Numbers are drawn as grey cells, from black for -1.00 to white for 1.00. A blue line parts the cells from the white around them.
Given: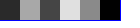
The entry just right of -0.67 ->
0.32
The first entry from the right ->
-0.99
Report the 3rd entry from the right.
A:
0.76

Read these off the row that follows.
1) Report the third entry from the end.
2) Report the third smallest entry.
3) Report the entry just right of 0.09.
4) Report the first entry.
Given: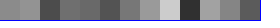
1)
0.27
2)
-0.35
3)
0.15
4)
0.09

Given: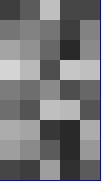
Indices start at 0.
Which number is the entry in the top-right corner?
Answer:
-0.45
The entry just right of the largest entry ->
0.45
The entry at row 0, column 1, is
-0.29
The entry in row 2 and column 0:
0.29
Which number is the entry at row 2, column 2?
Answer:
-0.19
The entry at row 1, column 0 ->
-0.08
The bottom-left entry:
-0.45
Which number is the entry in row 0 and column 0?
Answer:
-0.51
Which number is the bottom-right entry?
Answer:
-0.29
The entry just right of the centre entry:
-0.39
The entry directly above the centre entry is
-0.39
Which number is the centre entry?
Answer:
0.08
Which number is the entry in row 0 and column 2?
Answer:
0.50
